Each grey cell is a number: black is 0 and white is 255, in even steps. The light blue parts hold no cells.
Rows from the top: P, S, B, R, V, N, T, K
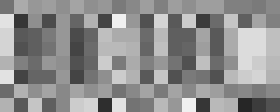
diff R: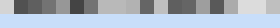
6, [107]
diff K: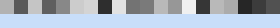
16, [178]
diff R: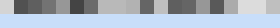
14, [158]
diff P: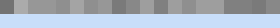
3, [158]
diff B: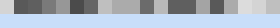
18, [220]
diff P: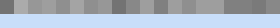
8, [122]
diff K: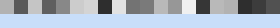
17, [38]

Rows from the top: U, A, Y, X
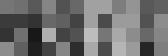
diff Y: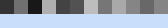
9, [140]
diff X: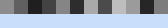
8, [181]
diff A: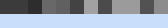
2, [51]
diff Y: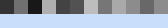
11, [133]
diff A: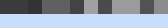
3, [104]
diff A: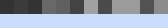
0, [59]
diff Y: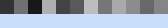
5, [82]

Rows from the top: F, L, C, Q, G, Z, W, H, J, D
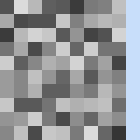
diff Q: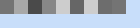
7, [116]
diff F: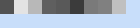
1, [219]
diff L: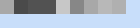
5, [128]
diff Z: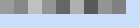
5, [168]
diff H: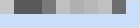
3, [116]
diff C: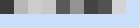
2, [211]

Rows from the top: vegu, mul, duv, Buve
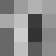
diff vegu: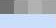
0, [104]
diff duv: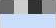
3, [135]
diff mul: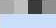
3, [149]
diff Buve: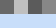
3, [141]
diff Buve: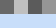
3, [141]

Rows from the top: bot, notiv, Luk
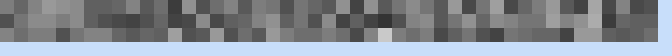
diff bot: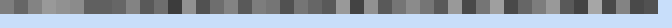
24, [145]
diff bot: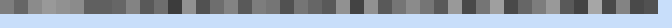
2, [131]
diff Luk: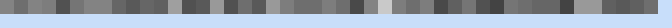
2, [125]
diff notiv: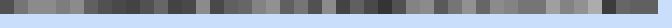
26, [67]
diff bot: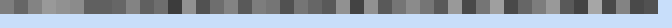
10, [89]
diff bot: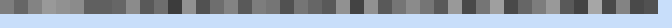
9, [131]
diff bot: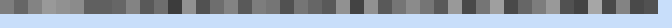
40, [89]

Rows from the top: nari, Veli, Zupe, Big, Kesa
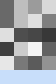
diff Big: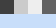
2, [244]
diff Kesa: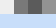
0, [231]
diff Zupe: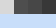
0, [223]

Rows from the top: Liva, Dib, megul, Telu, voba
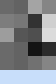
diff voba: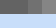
0, [106]
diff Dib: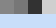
0, [125]

